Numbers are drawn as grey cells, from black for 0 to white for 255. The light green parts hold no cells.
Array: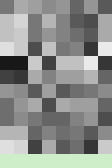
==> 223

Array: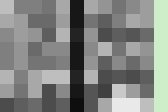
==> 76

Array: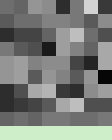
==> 100

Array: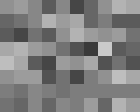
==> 114

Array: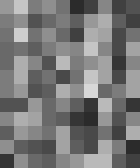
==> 53

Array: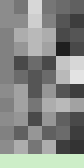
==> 140

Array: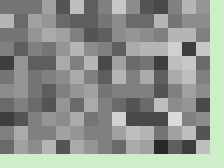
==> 106

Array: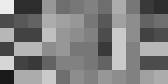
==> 25
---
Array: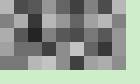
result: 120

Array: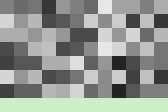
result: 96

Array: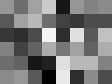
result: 150

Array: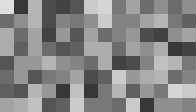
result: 172

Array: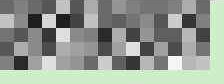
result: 42

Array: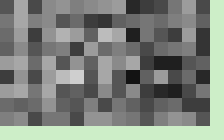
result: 138

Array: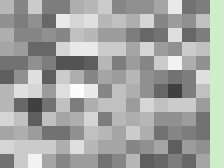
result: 203

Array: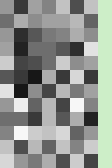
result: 151

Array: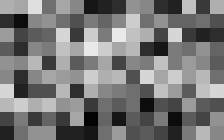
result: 111
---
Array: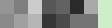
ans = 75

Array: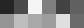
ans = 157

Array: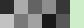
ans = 162

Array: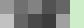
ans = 72

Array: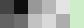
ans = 194

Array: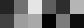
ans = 3

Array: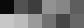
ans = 113

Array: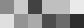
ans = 77

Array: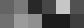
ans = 28

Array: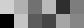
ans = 70
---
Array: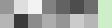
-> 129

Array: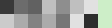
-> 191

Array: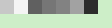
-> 118

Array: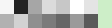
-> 219

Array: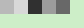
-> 156

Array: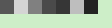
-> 74

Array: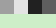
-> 94

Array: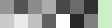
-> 171
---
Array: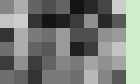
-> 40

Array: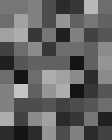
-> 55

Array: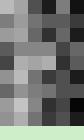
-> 28

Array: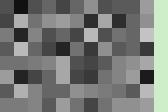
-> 90

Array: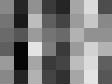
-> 166

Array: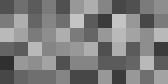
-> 80

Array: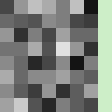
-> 126
